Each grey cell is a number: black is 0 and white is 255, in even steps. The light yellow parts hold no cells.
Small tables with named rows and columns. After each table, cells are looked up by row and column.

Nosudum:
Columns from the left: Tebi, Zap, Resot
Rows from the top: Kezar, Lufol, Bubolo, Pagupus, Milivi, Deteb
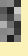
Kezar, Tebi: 134
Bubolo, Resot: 154
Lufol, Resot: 199
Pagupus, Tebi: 176
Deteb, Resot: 114
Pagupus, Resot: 48
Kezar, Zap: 141
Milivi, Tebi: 134
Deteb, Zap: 31
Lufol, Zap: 34
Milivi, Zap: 140
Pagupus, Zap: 108
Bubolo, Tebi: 104
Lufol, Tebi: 85
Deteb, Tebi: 141
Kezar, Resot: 51
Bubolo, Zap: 68

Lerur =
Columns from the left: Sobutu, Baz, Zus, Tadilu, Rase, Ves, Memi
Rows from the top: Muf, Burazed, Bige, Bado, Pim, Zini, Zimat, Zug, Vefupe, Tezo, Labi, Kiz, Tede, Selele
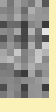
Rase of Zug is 153
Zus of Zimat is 128
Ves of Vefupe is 199
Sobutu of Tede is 77
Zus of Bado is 105
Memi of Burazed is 144
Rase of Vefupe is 160
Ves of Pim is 113
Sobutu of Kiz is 133
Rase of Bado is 134
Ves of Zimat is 109
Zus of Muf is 161
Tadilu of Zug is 129
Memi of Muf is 86
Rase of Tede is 148

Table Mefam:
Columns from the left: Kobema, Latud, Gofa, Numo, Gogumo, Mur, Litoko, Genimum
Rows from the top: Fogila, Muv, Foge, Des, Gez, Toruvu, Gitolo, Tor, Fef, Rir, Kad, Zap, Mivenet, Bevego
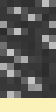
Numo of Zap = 100
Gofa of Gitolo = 59
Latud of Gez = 98
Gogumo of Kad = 61
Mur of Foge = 102
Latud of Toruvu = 52
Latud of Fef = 57
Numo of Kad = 56
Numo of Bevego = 59

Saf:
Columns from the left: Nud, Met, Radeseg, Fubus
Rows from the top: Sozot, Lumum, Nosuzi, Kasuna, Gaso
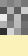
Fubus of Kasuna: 113
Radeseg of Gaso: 156
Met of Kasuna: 128
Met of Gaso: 212
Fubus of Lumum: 205
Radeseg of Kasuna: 185
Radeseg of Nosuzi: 191
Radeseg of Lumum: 94
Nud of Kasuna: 177
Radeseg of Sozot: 144
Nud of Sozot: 143
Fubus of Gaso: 106
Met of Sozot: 128
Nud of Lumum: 84
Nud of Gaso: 46
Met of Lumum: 176
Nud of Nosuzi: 234
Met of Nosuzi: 108
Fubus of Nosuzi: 97

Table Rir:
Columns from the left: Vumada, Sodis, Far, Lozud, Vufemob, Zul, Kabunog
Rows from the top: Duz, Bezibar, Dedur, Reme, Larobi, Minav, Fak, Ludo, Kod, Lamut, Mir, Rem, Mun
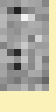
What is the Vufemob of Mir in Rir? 169
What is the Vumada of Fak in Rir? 131
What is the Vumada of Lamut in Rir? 161
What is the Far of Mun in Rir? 162
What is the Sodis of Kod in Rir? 177
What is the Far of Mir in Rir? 139
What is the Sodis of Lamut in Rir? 115
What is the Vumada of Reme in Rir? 181
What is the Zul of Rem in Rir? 130
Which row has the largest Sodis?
Kod

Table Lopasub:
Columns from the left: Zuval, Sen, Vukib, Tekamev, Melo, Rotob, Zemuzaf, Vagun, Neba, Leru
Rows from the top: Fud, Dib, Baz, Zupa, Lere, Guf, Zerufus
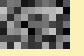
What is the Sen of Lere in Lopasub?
150
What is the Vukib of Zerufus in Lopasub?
196
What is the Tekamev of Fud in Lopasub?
20
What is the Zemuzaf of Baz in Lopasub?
119
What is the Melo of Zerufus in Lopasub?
52
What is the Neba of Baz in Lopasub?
49
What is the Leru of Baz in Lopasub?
60
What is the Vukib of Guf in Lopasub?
67
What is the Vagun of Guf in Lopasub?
28
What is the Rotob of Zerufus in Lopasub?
58
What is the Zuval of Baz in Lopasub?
156
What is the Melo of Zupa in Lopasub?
106
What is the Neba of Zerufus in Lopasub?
138
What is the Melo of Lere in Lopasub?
4
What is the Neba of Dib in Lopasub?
196
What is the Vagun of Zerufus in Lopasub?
51
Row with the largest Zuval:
Dib

